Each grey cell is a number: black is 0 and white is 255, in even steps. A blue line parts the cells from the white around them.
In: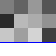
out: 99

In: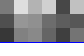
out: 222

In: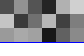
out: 146

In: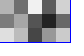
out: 111

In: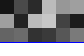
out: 74

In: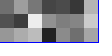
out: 158

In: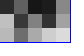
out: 96

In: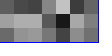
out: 73

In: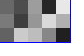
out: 77

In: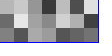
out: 201
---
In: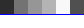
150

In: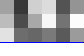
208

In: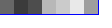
77

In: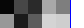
42

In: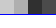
48

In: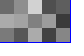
210

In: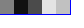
75
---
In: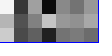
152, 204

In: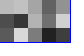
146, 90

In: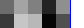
143, 57

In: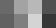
81, 97

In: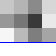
215, 246

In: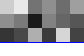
159, 53
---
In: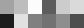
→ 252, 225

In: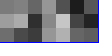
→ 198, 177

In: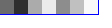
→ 249, 235

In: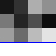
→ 227, 187

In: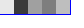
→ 232, 190

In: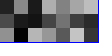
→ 196, 189

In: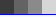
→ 214, 138
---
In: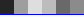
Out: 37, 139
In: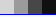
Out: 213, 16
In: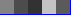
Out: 131, 90
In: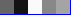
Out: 101, 164
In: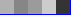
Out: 177, 52
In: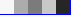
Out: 247, 38
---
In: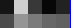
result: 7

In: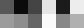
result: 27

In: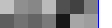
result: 65

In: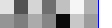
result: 246

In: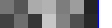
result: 157

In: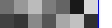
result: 25

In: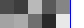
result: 89

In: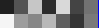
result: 68

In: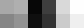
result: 217
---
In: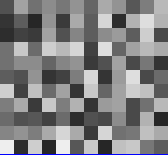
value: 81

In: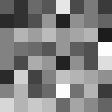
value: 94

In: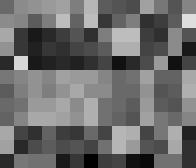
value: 105

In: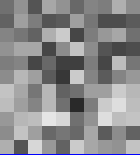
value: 112

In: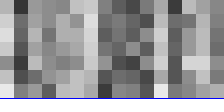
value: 181

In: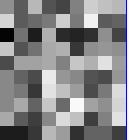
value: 143

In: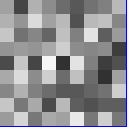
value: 161
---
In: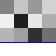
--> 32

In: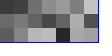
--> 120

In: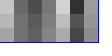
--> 113

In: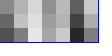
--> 193

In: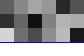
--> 103

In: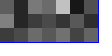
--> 38

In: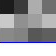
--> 144

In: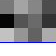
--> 84

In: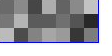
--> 180
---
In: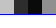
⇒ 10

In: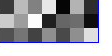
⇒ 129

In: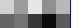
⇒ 230

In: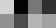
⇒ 119

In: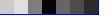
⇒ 125

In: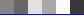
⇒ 224

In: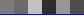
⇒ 193

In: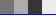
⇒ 54
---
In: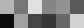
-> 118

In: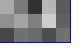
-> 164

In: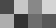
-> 199

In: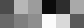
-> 183

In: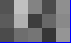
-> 177

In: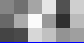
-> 171

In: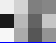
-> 184

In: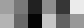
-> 120
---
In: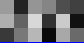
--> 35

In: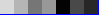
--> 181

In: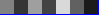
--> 53

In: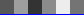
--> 158

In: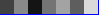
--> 137

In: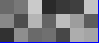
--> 120

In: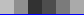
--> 143

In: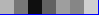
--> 119

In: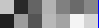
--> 41
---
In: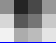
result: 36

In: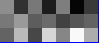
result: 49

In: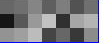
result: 111

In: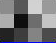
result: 87

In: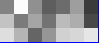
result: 252

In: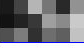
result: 68

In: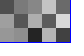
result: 122

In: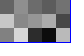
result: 143

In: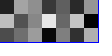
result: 164
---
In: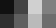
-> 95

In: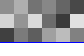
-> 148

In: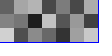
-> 118

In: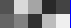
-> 129

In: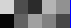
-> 99

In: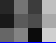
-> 90

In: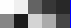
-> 28

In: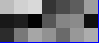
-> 30

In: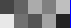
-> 113
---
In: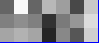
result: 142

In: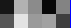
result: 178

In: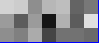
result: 92

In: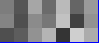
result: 79

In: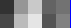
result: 150

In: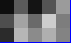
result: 163
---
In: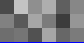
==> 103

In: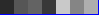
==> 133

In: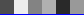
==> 41

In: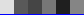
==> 31

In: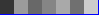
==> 112

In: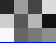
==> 122
